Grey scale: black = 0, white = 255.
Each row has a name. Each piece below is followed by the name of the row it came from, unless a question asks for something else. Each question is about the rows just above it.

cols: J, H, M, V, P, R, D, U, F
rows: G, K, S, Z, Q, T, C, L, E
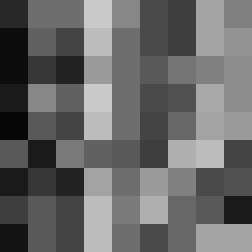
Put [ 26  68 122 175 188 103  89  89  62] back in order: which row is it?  L
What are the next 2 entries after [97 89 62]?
[175 188]

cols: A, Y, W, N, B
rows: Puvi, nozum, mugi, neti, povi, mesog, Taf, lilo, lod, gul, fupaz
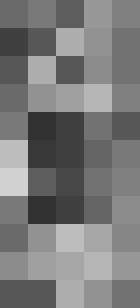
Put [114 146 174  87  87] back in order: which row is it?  fupaz
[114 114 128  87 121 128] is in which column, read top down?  B
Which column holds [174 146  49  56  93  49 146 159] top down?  Y
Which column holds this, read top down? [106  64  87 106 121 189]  A
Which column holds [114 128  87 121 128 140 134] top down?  B
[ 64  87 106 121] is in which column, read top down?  A

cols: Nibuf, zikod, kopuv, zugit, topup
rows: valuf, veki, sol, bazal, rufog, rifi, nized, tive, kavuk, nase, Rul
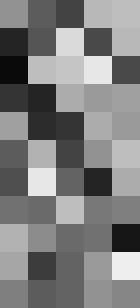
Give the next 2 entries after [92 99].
[146 134]
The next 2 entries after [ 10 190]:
[197 231]
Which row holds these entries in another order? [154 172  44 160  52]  rufog
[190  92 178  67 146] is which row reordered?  rifi
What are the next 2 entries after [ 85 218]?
[ 73 184]
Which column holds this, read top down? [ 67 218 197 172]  kopuv

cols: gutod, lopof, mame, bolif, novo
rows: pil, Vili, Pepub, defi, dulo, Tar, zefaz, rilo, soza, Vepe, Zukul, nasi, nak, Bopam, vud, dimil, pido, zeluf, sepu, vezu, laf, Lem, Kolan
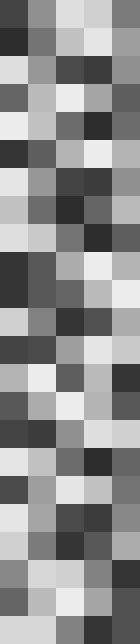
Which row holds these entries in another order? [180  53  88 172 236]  Vepe
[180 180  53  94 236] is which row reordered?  Tar

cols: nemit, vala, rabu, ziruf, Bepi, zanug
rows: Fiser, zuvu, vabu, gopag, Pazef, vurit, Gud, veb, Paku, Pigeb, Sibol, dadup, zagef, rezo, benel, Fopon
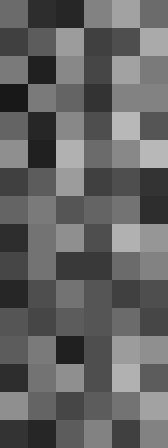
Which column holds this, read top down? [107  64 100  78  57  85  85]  ziruf
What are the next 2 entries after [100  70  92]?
[115 162]

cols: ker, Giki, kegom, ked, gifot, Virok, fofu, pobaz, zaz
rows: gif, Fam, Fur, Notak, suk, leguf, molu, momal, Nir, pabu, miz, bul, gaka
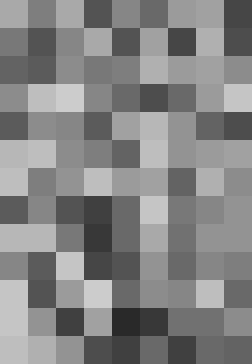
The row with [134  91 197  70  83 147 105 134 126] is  pabu
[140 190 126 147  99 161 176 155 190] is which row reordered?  molu
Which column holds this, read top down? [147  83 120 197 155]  kegom
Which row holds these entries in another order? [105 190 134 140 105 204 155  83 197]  miz
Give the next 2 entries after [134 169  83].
[161  70]

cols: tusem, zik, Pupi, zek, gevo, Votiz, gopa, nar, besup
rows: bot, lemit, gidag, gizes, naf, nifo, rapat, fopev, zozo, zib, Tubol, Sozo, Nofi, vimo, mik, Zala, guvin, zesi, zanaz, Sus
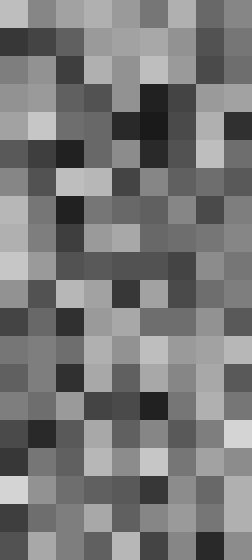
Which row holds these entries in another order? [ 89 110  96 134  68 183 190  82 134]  rapat
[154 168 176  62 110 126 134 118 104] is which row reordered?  zozo
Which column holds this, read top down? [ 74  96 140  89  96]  gevo

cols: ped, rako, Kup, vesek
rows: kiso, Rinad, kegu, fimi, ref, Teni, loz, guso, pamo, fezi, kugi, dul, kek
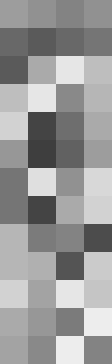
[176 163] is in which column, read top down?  rako
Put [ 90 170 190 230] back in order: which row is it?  kegu
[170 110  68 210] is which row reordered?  ref
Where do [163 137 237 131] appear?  kek
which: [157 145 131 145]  kiso

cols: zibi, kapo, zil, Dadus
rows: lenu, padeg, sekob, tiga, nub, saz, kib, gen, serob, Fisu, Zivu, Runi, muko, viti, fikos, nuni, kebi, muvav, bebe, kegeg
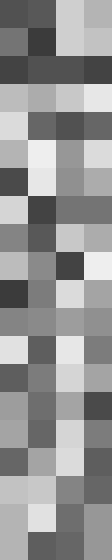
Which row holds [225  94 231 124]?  muko
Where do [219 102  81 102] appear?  nub
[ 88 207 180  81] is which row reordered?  lenu
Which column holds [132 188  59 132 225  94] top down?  zibi
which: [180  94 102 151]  kegeg
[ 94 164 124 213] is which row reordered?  viti

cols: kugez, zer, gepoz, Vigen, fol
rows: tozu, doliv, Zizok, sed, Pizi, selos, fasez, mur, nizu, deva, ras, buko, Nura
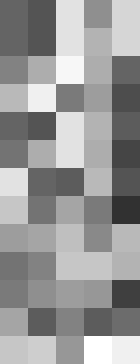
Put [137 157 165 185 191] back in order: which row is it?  nizu
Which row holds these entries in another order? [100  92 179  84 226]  Pizi

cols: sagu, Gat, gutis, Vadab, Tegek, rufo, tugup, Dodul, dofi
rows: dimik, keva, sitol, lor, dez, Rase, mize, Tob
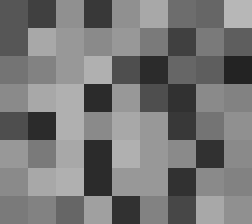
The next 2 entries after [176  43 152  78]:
[ 49 138]
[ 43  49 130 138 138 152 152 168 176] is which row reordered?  mize
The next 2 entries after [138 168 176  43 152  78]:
[ 49 138]
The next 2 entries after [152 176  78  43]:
[102  94]
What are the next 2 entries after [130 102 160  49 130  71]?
[168 144]

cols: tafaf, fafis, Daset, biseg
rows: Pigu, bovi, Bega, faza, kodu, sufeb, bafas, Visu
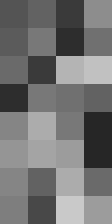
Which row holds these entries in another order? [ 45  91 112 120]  bovi
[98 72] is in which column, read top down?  fafis
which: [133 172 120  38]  kodu

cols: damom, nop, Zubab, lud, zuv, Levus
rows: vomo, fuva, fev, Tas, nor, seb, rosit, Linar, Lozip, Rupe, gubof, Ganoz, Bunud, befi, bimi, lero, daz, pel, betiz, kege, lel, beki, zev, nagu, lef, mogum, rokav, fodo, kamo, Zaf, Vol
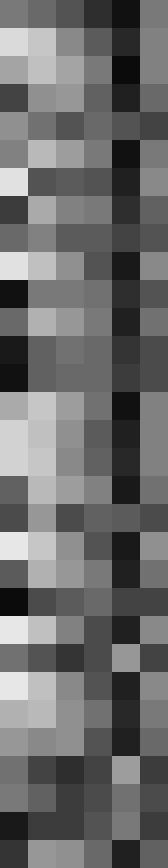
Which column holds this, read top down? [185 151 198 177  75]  nop
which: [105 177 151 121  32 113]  Ganoz
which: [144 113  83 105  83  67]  nor
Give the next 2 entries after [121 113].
[46 83]
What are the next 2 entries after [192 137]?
[83 32]
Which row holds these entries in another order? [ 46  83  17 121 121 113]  gubof
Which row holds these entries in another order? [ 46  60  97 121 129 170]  Linar

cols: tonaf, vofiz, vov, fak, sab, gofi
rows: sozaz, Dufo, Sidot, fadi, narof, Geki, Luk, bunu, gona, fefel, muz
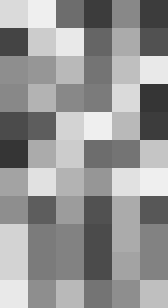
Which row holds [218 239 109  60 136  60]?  sozaz
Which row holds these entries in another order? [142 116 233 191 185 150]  Sidot

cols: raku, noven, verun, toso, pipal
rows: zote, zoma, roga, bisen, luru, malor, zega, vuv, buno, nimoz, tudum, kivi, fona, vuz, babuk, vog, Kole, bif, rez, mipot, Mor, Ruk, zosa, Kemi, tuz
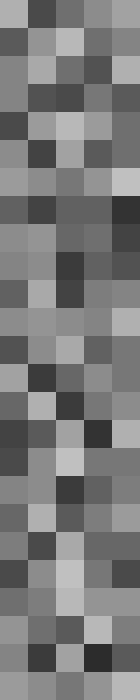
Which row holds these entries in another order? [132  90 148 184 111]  zoma
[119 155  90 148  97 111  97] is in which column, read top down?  toso
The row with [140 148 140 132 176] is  kivi
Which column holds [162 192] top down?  verun
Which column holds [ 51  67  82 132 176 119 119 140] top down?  pipal
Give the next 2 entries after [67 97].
[97 51]
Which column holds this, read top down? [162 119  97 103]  verun

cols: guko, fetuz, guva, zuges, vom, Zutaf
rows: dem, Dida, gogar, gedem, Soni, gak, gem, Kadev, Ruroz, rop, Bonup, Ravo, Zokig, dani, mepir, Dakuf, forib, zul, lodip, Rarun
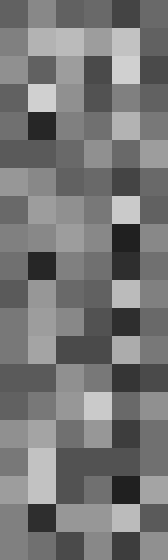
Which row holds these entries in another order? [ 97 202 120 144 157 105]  Kadev
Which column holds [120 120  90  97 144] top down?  guko
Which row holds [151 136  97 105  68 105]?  gem
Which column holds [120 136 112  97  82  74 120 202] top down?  zuges

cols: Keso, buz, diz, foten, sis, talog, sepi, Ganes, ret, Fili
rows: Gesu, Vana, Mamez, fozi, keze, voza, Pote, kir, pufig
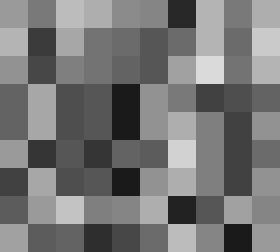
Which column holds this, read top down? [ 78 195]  diz
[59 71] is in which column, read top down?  buz
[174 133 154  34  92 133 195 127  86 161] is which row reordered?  kir

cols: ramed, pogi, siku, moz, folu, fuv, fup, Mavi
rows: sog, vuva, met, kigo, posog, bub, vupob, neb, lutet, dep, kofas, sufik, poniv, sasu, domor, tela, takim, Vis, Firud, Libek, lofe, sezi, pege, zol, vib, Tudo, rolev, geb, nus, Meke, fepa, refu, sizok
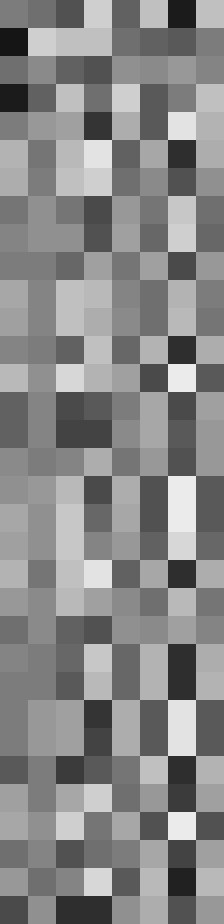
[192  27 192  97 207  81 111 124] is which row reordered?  sog
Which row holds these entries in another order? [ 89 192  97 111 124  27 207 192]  kigo

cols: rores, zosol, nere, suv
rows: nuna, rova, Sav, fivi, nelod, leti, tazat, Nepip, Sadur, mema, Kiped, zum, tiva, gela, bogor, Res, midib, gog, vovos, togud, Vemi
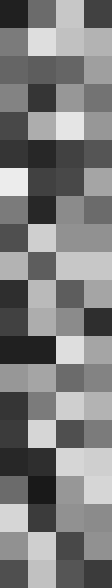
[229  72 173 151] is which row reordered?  nelod
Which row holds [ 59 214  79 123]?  Res
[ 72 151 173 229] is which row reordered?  nelod
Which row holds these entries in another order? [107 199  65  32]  nuna
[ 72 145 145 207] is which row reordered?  togud
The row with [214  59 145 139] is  vovos
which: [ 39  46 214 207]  midib

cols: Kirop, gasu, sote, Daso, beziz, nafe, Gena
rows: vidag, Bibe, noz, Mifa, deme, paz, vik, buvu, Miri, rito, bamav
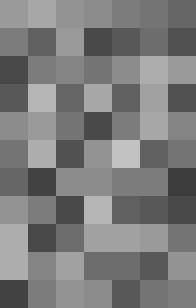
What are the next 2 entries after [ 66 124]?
[147 140]
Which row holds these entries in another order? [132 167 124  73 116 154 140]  deme
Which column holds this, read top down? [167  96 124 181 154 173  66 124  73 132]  gasu

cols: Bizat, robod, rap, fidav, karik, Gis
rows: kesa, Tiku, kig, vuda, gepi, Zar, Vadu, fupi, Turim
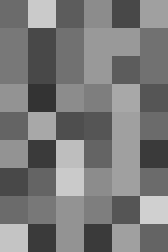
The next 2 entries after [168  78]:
[ 85 160]
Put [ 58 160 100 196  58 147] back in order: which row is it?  Turim
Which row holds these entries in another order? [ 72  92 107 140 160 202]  kesa
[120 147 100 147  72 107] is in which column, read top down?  Bizat
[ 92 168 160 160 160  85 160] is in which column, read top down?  karik
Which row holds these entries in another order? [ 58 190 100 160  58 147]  Zar

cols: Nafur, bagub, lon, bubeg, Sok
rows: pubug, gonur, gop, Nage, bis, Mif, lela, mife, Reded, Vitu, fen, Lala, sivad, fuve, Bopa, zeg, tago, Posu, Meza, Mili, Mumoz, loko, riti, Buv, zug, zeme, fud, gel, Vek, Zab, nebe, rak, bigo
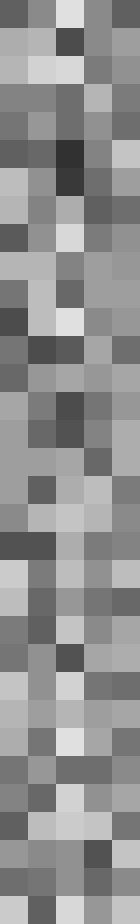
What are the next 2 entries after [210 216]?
[123 145]
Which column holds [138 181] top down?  bagub
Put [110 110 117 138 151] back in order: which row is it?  gel

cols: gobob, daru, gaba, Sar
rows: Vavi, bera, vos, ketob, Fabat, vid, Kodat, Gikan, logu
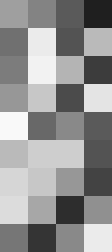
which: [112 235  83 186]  bera
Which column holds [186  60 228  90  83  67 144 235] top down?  Sar
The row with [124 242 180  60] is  vos

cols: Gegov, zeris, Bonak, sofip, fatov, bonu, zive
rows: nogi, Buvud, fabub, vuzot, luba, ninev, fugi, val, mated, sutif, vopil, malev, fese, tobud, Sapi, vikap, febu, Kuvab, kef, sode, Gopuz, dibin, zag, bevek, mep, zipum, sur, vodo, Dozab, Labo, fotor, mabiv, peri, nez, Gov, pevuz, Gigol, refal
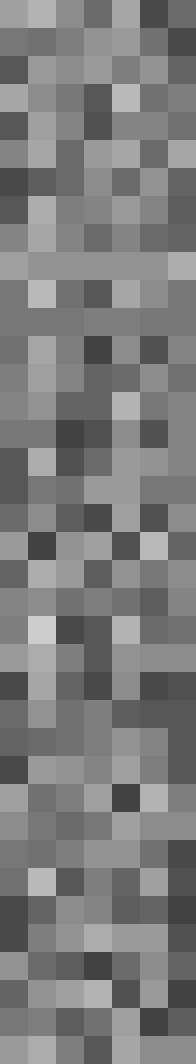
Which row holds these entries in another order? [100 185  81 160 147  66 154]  sode
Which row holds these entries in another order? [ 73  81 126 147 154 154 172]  nez
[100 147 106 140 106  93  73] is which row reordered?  fugi
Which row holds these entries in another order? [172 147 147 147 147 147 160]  sutif
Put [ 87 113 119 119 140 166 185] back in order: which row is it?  vopil

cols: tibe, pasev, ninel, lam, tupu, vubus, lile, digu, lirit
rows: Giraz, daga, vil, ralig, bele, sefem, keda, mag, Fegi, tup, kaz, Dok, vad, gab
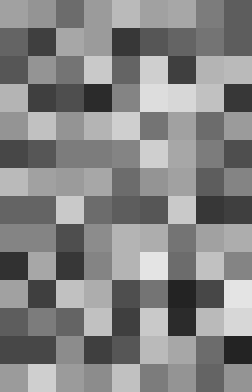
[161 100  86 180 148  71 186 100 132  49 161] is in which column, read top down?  tibe
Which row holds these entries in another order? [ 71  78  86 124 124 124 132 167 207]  sefem
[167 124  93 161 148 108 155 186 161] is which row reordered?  Giraz
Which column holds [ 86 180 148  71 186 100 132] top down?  tibe

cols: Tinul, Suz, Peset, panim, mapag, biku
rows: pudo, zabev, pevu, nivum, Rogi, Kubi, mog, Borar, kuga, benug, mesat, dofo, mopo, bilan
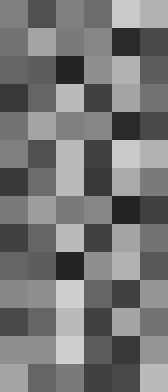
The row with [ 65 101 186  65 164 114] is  kuga
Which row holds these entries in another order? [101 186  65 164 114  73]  dofo

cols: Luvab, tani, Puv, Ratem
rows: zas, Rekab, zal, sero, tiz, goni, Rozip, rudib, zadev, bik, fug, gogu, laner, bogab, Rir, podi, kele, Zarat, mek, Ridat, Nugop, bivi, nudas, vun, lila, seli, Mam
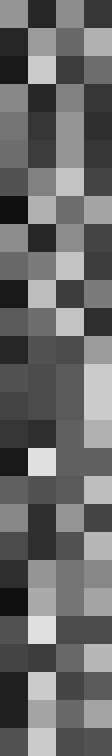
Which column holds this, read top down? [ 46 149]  tani
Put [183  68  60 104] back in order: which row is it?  vun
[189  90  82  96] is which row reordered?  Zarat
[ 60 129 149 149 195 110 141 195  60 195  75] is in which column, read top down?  Puv
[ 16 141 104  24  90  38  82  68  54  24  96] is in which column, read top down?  Luvab
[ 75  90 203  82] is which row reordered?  bogab
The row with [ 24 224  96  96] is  kele

